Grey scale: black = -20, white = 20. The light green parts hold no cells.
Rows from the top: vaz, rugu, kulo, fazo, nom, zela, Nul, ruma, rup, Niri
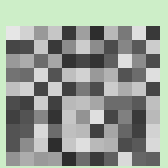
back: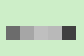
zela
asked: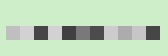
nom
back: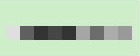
kulo
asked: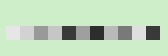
vaz
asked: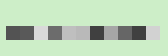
ruma

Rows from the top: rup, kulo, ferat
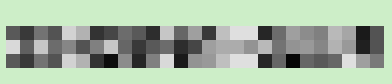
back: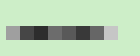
kulo
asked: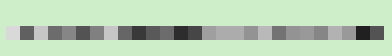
kulo
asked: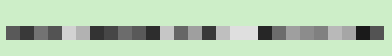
rup
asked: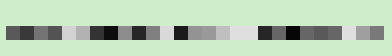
ferat

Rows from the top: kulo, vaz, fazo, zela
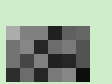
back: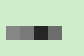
zela
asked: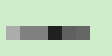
kulo
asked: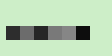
zela
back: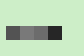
vaz

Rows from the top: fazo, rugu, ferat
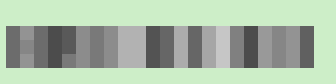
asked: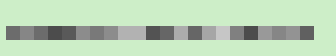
rugu

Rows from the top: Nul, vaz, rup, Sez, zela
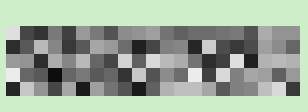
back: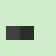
rup
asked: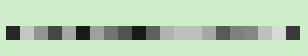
zela
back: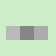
rup
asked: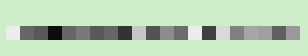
Sez

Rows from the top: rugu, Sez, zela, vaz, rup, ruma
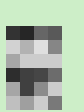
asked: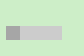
zela
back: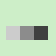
rup
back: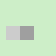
ruma
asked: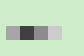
rup

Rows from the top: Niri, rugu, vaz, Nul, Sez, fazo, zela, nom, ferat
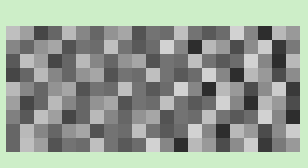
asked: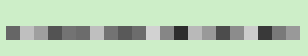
ferat
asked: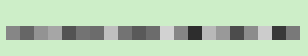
rugu
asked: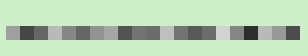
fazo
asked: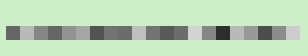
nom
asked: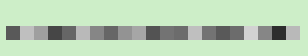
vaz

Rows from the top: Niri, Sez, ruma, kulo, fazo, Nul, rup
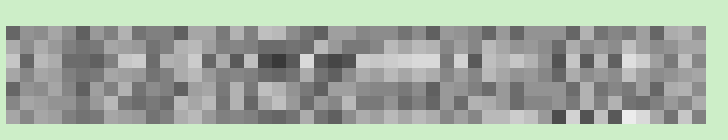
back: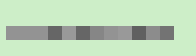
Niri
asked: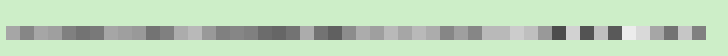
rup
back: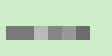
Nul
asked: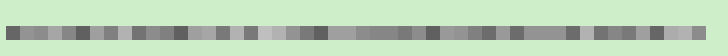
fazo

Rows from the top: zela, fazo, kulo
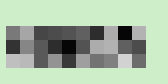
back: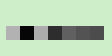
zela
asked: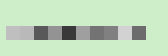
kulo
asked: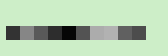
fazo

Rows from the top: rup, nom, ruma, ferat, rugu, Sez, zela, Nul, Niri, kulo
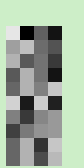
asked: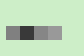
zela
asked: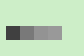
Nul
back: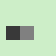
zela
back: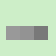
Nul
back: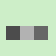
kulo
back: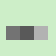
ruma

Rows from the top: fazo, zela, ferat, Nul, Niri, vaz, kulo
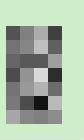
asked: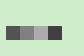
fazo
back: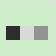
Nul
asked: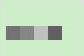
zela

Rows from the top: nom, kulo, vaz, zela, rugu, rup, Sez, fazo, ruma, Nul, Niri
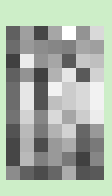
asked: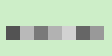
fazo
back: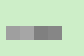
kulo
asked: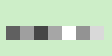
nom

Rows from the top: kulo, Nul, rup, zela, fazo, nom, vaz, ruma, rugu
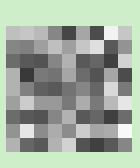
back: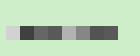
rup
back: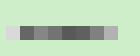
fazo
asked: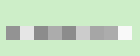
ruma

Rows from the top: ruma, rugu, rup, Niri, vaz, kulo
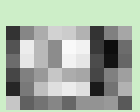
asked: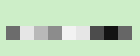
rup
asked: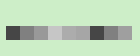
Niri
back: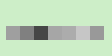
Niri

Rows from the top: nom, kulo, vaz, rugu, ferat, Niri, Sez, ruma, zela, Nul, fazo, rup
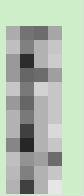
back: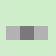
Sez
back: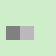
fazo
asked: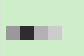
vaz
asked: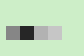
zela
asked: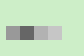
Niri
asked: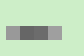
rugu
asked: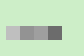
Nul

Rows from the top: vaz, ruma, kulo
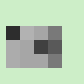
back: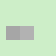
vaz
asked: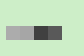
ruma
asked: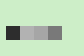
vaz

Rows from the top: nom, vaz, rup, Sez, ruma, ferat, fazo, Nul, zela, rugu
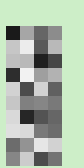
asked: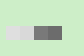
Nul
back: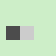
rugu

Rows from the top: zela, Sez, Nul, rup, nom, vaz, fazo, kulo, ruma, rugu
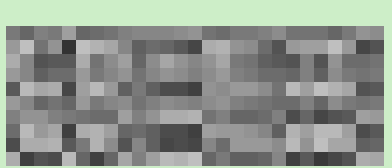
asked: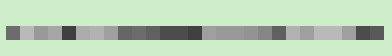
kulo
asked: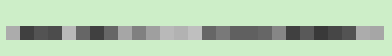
rugu
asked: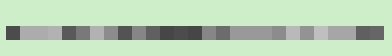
ruma
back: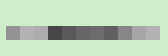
Sez
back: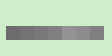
vaz
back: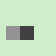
nom
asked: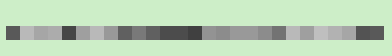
nom

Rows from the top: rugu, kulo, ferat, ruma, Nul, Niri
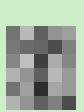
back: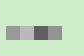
ruma
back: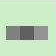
Niri
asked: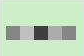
ferat
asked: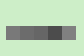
kulo

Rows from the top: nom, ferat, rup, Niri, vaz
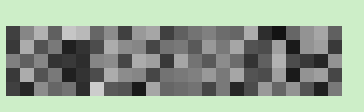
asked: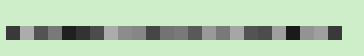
ferat
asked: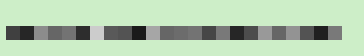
vaz
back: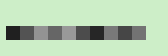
vaz
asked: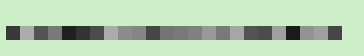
Niri

